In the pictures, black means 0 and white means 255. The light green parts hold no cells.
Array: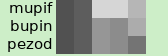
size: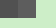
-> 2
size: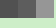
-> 3
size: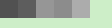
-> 5
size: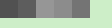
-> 5

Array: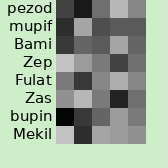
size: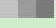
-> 3
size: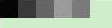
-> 5
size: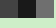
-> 3
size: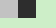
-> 2
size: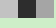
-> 3
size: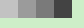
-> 4
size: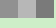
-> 3

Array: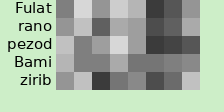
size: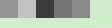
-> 5
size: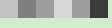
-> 6
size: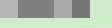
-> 5
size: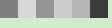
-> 6

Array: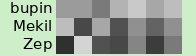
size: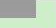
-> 2
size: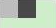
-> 2
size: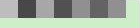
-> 7
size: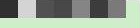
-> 7
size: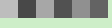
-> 6
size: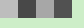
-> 4

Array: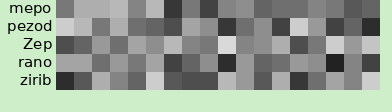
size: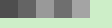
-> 5
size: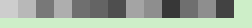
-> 13
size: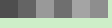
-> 6
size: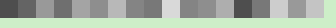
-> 18
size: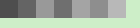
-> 7
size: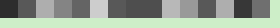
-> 15
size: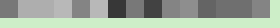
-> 15

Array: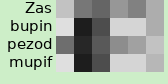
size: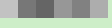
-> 6
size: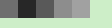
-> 5

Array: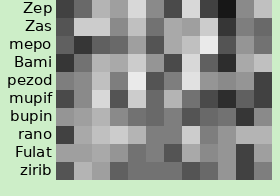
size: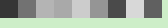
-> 9
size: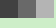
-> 3

